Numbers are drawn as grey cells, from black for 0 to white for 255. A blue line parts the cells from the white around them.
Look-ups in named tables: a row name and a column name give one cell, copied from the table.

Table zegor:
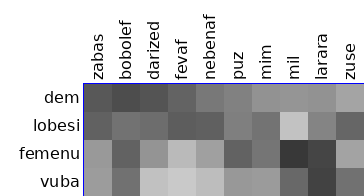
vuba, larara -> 66
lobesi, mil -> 194
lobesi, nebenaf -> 96
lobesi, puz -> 127
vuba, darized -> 193
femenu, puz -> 98
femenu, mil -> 56
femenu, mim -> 117
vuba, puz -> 152
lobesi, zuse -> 102
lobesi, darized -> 109
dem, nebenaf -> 120
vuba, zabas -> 156
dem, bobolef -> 77

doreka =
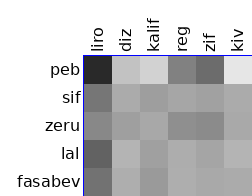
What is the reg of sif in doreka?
166
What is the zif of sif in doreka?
161
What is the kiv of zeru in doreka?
169
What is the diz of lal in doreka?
180
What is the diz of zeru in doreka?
159
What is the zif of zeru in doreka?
139
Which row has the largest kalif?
peb

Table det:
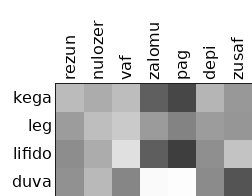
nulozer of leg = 190
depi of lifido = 143
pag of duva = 253
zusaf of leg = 150
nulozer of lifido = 172
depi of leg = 156
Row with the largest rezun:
kega

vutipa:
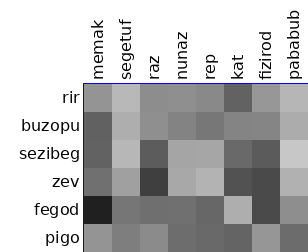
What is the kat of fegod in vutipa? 174
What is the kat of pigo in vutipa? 100
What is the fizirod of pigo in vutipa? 150
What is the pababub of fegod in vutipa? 142
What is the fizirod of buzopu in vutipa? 133
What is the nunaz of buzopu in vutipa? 131
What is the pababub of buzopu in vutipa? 172
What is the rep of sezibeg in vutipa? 166
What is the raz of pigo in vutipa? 139
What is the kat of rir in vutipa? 98
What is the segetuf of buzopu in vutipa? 174
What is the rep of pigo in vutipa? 105
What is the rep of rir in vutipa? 137
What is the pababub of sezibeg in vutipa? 199
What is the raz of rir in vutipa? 141
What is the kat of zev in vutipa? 82
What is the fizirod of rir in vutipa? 151

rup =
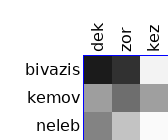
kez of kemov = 159
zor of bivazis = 49
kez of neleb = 250
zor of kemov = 110
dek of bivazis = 27
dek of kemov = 158
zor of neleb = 195
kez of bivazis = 243
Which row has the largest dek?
kemov

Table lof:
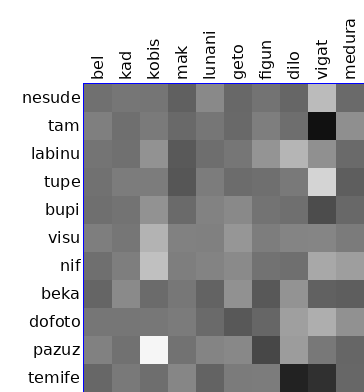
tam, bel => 127
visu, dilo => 132
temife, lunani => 99
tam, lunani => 118
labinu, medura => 106
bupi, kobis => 146
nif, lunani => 131
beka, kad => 138
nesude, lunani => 137
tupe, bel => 113
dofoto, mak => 123
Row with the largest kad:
beka

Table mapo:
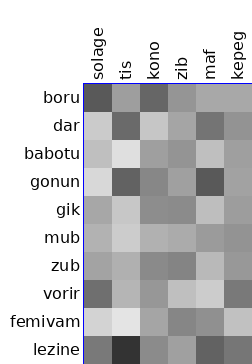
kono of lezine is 139
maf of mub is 155
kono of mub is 177
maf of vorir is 204
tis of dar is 106
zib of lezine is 160
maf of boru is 168
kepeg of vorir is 121
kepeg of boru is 168
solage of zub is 163
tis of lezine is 51
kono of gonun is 135
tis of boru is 158
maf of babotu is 191
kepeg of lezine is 118
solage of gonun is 216
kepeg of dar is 147
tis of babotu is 223
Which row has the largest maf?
vorir

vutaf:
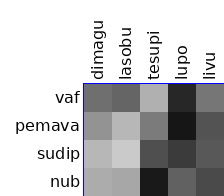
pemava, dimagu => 147
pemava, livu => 83
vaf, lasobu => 101
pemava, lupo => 22
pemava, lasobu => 183
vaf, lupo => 39
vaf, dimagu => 111
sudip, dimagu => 183
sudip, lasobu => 202
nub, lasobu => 167
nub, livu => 74
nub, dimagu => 172
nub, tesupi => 25
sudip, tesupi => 79
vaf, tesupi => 176
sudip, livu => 88
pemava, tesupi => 123
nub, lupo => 97
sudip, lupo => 59

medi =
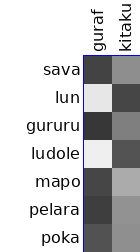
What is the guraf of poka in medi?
82
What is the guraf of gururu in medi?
55
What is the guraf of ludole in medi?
239
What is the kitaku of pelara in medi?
146
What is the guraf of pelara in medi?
62
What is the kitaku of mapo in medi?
171
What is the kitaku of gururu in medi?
127
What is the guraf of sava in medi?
67
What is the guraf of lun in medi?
231
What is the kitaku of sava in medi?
142
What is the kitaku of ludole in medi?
83
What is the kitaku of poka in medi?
143
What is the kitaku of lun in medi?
70
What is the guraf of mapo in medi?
70

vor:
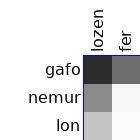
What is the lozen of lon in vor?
196
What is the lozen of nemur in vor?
139
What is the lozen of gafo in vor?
45
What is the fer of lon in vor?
251
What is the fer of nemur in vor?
246
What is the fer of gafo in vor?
110
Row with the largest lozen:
lon

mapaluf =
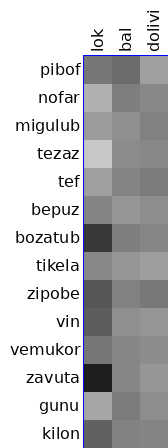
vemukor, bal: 134
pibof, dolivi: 160
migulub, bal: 143
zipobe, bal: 129
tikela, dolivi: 158
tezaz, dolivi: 136
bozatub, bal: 127
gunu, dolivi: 141
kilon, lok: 97
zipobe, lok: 87
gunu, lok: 166
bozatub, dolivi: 134
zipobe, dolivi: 120
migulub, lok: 155

